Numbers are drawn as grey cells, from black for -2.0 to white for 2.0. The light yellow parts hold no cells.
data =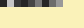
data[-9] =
-1.4
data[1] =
1.1
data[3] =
-1.4
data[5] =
-0.1

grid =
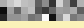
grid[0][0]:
0.7
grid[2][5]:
0.0
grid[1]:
[-1.8, 0.5, -0.4, 0.7, 1.0, -0.7, -1.1, -0.4, 0.5, 0.4, 0.7, -0.5]
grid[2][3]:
0.5
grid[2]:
[-1.4, 0.3, 0.3, 0.5, -0.2, 0.0, 1.9, -1.7, 0.3, 1.4, -0.1, 0.2]
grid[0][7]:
-1.2

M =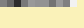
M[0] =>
0.0
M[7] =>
-0.2
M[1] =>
-0.4

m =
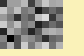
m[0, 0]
-1.2
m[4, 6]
0.6
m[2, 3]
-0.2
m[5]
[0.1, -2.0, -0.7, 0.4, 0.2, -0.3, -1.3, -0.4, -0.2]
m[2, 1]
-0.1
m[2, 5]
1.0
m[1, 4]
0.2
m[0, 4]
-1.0
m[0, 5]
0.3
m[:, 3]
[0.9, -0.1, -0.2, -0.1, -0.3, 0.4, 1.2]
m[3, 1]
0.3
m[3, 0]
1.2
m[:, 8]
[0.7, -0.7, 0.0, -0.7, 0.6, -0.2, 0.8]
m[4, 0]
-1.4
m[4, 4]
-1.4
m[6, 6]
1.3
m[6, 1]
0.8
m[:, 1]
[0.5, 0.3, -0.1, 0.3, 0.7, -2.0, 0.8]

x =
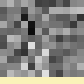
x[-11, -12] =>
0.4
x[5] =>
[-0.7, 0.9, 0.7, -0.2, -0.5, -0.3, 0.5, -0.2, -1.0, -0.4, -0.7, -0.4]
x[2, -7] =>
-0.3
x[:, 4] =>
[0.3, 0.4, 0.0, -1.7, -1.8, -0.5, 1.5, 0.1, -0.3, -1.0, 0.8]
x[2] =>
[-0.4, 0.0, 0.2, -1.6, 0.0, -0.3, 0.6, -0.3, -0.6, -0.6, -0.1, -1.2]
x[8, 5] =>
1.1
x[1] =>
[-0.6, -0.1, -0.1, -0.8, 0.4, 0.0, -0.6, 0.7, 0.7, 0.6, 0.9, 1.0]
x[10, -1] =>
0.0
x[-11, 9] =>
-0.9
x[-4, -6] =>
1.4
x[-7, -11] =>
-0.4
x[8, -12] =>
0.6
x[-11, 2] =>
0.1
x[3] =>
[0.6, -0.1, -0.9, 0.6, -1.7, -0.2, 0.0, -0.2, -0.2, -0.5, -1.1, 0.0]
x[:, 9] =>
[-0.9, 0.6, -0.6, -0.5, 0.7, -0.4, 0.1, -0.6, 0.1, 0.3, 0.1]
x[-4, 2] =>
-0.9
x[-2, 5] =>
0.8
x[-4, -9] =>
-1.2
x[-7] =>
[-0.3, -0.4, -0.3, -0.1, -1.8, 0.4, -0.6, 0.6, 0.3, 0.7, 0.0, 0.2]
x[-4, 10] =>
-0.3
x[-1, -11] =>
0.9
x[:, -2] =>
[0.1, 0.9, -0.1, -1.1, 0.0, -0.7, -0.2, -0.3, 0.3, 0.0, -0.1]
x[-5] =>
[-0.8, 0.1, 0.4, -1.0, 1.5, -0.4, 0.2, 0.3, -0.2, 0.1, -0.2, -0.3]
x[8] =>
[0.6, -0.6, -0.5, 0.4, -0.3, 1.1, 0.5, -0.9, -0.6, 0.1, 0.3, 0.2]

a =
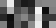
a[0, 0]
0.1
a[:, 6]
[0.1, -1.8, -1.1, -1.5]
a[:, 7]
[0.1, 0.0, -1.1, 0.7]
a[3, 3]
-1.2
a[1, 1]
0.8
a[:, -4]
[-1.5, -1.2, -0.6, 0.2]
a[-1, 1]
-1.7
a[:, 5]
[0.0, 1.8, 1.4, 1.7]
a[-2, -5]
0.1
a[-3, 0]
-0.9

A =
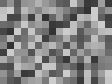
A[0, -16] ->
-0.3
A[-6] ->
[0.1, -1.2, 1.1, -0.1, 1.0, -0.4, 0.5, 0.9, 0.2, -0.7, 0.5, -0.6, 0.6, 0.8, 0.7, -0.5]
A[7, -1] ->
-0.3
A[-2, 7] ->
-0.6
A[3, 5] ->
0.5
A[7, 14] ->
0.3
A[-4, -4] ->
0.8
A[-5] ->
[-1.0, 1.2, 0.3, 0.3, -0.7, 0.7, 0.5, -0.7, -0.3, 1.1, -0.4, 0.5, -0.1, 0.5, 0.3, -0.3]
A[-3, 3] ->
0.6
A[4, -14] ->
1.2
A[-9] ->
[-0.3, -0.4, 0.1, 1.1, 0.2, 0.5, 0.3, -1.1, -1.0, -0.8, 1.0, 0.3, -0.4, 0.7, 1.2, -0.9]
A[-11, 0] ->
1.0
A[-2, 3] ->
-1.1
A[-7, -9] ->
-0.3
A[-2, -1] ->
1.2
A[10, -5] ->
-0.7
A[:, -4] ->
[-1.1, -1.2, 0.7, -0.4, 0.1, -0.4, 0.6, -0.1, 0.8, 0.0, 1.0, 0.9]
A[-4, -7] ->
-1.1
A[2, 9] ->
-0.5
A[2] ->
[1.1, -0.9, -0.9, 0.3, -1.0, 0.7, -1.2, -0.4, 0.4, -0.5, -1.1, 0.9, 0.7, 1.2, -0.5, -1.0]
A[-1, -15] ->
-0.6
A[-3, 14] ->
-0.1
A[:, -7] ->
[-0.6, 0.0, -0.5, -0.8, 1.2, 0.7, -0.7, 1.1, -1.1, -0.1, 1.2, -0.1]
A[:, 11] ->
[0.0, -0.8, 0.9, 0.3, -0.6, -0.7, -0.6, 0.5, -0.4, -1.1, -0.7, -1.1]
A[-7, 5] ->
1.0
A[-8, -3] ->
0.2
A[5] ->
[-0.2, 0.8, -0.4, -0.2, 0.3, 1.0, -1.0, -0.3, -0.1, 0.7, -0.3, -0.7, -0.4, 1.0, 0.0, -0.6]
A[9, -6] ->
-0.5
